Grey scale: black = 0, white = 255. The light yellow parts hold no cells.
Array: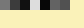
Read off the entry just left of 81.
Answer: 99
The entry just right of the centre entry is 7

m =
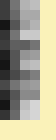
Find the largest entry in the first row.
190
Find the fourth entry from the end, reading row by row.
52
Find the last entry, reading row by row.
213
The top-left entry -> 61
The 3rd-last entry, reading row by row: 105
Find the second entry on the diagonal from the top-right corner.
169
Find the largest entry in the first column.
73
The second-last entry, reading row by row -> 201
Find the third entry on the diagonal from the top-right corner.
85

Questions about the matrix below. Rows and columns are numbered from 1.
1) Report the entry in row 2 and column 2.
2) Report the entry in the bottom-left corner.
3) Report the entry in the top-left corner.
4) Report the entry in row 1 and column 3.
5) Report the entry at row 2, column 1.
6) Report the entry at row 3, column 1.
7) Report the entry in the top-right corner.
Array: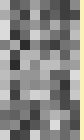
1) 125
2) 209
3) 200
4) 106
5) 170
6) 219
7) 137

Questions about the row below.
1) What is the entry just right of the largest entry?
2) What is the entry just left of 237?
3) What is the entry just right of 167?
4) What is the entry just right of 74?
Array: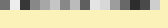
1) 55
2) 113
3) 197
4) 206
